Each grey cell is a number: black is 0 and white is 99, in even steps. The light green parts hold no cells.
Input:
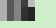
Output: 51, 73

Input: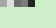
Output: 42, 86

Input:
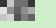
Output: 38, 88

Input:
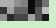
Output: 38, 74

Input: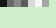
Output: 36, 95

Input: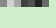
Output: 25, 81

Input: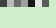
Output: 62, 89
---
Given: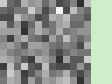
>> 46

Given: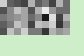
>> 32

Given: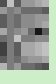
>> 70

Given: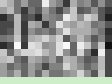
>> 61

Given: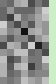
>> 52

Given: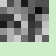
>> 31
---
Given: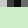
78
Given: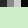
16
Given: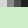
83
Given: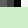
36
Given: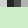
81
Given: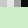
78
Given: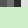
33
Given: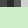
28
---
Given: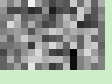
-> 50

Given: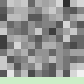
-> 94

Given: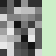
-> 84

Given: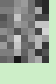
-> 21

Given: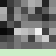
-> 46
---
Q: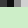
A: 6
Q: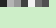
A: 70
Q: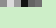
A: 85
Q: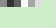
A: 20
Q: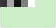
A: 65
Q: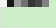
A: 9
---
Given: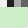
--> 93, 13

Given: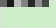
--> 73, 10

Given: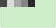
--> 85, 16

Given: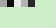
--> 91, 5

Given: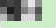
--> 89, 11

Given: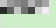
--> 92, 16

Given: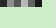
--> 72, 10

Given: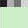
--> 82, 12
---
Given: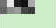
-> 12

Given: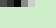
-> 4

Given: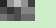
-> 74

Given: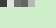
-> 44

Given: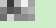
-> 70

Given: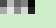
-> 40
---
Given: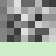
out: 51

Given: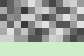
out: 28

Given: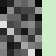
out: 9

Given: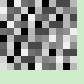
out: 77

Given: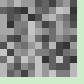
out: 65
